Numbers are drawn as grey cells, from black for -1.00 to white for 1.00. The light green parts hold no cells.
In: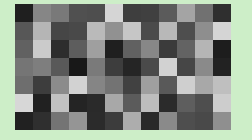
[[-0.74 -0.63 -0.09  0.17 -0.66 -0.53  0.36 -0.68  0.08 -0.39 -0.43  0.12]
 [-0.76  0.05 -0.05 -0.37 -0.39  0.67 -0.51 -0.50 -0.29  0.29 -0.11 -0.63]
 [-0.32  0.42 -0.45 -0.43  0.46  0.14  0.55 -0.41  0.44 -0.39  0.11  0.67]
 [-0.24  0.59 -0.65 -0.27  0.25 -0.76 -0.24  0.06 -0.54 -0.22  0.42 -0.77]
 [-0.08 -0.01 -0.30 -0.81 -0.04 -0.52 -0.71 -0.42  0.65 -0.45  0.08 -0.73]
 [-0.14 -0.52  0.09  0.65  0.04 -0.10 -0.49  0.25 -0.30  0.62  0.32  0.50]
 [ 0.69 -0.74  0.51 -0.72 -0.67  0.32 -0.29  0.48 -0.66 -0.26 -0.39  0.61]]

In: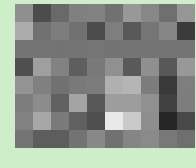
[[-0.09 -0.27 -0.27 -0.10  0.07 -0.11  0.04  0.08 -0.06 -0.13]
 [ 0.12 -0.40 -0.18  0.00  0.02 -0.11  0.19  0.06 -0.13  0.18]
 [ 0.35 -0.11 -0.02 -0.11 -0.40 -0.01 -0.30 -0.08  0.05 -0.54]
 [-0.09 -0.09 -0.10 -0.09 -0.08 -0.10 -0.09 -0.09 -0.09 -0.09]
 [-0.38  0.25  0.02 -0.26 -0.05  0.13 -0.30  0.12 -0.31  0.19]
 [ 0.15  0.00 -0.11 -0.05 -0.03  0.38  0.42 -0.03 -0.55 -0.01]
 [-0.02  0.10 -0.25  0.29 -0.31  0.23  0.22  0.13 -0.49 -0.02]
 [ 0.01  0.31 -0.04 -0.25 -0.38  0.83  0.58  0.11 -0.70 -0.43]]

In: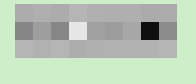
[[ 0.42  0.39  0.42  0.36  0.38  0.39  0.39  0.40  0.42]
 [ 0.35  0.37  0.35  0.42  0.38  0.37  0.37  0.34  0.35]
 [ 0.05  0.24  0.06  0.80  0.26  0.23  0.31 -0.88  0.10]]

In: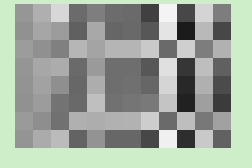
[[ 0.16  0.34  0.47 -0.22  0.15 -0.19 -0.19 -0.44  0.88 -0.64  0.58 -0.24]
 [ 0.18  0.37  0.69 -0.16 -0.01 -0.15 -0.17 -0.50  0.91 -0.44  0.66 -0.02]
 [ 0.14  0.30  0.22 -0.25  0.32 -0.20 -0.18 -0.32  0.79 -0.79  0.45 -0.44]
 [ 0.22  0.13  0.00  0.43  0.29  0.42  0.42  0.58 -0.17  0.62 -0.02  0.39]
 [ 0.17  0.31  0.35 -0.17  0.21 -0.14 -0.14 -0.32  0.76 -0.58  0.49 -0.25]
 [ 0.15  0.27  0.12 -0.19  0.36 -0.14 -0.12 -0.20  0.67 -0.69  0.38 -0.41]
 [ 0.14  0.22 -0.10 -0.18  0.50 -0.11 -0.08 -0.05  0.54 -0.74  0.25 -0.54]
 [ 0.21  0.11 -0.11  0.38  0.36  0.39  0.40  0.61 -0.17  0.49 -0.06  0.26]]

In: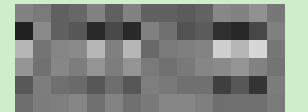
[[-0.14 -0.03 -0.01  0.04 -0.13  0.03 -0.13 -0.05  0.05  0.05 -0.01 -0.14
  -0.13 -0.12 -0.04]
 [ 0.02 -0.04 -0.25 -0.19  0.02 -0.25  0.02 -0.24 -0.25 -0.29 -0.23  0.06
   0.02  0.14 -0.07]
 [-0.74  0.08 -0.25 -0.32 -0.68 -0.43 -0.68  0.00 -0.13 -0.36 -0.29 -0.62
  -0.69 -0.44  0.00]
 [ 0.42 -0.10  0.04  0.08  0.43  0.00  0.43 -0.18 -0.04 -0.01  0.03  0.62
   0.42  0.68 -0.07]
 [ 0.17 -0.11  0.06 -0.02  0.16 -0.02  0.16 -0.04 -0.11 -0.05  0.04  0.08
   0.17  0.02 -0.10]
 [-0.31 -0.02 -0.13 -0.17 -0.32 -0.14 -0.32 -0.01 -0.05 -0.12 -0.12 -0.50
  -0.32 -0.59 -0.03]]

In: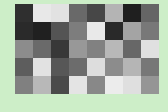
[[ 0.00  0.44 -0.42  0.79  0.07  0.85  0.75  0.17]
 [-0.63  0.82  0.77 -0.18 -0.44  0.41 -0.76 -0.21]
 [-0.67 -0.75 -0.34 -0.02  0.83 -0.68  0.29 -0.06]
 [ 0.10 -0.17 -0.56  0.19  0.01  0.44 -0.19  0.76]
 [-0.27  0.77 -0.32 -0.15  0.73  0.10  0.42 -0.07]]
